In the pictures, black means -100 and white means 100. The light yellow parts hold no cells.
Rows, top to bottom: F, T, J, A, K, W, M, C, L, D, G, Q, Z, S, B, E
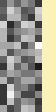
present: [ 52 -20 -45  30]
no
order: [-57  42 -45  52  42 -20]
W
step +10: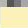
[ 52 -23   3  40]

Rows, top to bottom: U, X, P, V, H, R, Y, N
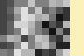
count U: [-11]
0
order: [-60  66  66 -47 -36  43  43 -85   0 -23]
V

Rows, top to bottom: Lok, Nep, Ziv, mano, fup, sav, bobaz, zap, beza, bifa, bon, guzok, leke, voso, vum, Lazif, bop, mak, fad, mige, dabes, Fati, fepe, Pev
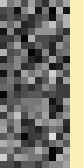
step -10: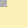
[28]
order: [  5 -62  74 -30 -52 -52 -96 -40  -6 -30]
mige
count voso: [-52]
4
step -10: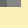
[-28  -5  -5]
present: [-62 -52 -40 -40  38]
no

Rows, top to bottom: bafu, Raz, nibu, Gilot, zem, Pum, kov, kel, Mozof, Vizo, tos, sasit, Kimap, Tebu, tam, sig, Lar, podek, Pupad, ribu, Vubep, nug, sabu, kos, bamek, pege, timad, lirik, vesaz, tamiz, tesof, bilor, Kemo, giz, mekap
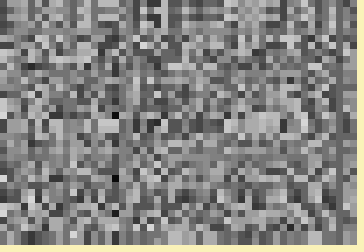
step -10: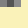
[-10 -44   0]
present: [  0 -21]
yes
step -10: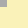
[24]
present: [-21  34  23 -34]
yes
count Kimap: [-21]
11
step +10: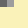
[-11  33]
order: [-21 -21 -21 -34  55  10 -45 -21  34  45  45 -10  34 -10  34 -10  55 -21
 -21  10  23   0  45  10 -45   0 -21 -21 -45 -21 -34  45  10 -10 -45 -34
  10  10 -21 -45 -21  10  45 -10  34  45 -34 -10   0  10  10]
Kimap

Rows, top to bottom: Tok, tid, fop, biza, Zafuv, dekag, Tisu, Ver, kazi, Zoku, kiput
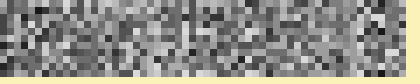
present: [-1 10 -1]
yes
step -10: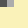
[-45  25]
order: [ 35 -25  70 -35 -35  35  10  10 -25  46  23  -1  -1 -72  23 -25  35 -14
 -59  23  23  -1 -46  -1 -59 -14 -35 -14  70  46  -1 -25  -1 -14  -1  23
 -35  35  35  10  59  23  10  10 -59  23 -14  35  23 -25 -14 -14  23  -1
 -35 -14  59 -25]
fop
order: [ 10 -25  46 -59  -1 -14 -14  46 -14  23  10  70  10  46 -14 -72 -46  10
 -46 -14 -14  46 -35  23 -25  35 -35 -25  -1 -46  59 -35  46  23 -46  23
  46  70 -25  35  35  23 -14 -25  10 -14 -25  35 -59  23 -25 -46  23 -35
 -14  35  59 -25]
Zoku
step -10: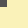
[-45]

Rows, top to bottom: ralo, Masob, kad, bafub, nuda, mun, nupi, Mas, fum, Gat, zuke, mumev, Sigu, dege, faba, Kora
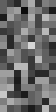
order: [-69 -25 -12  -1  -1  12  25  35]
faba
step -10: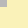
[35]

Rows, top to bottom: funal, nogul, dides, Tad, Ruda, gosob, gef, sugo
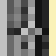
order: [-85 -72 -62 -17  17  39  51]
gef
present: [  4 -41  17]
yes

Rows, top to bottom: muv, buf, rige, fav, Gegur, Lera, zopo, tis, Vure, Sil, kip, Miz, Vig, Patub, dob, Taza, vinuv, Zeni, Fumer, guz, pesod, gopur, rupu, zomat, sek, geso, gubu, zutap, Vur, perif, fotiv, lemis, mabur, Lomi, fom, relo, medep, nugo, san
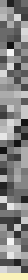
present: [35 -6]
no
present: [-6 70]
yes
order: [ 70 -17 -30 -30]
kip
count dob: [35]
0
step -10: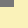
[-16 -16]

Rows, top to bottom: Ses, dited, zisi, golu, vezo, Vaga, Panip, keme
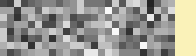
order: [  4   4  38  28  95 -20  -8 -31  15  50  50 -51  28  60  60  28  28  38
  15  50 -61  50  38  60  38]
Panip
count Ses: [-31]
2

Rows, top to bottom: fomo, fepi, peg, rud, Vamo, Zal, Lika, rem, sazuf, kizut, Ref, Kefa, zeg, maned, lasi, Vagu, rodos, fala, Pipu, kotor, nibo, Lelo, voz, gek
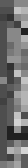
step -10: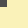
[-49]
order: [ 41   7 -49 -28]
lasi
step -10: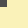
[-49]
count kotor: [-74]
3
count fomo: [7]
2

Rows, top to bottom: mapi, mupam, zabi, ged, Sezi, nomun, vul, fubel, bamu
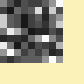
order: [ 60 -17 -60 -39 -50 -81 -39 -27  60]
ged
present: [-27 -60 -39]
no
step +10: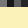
[  3 -71 -17 -61]

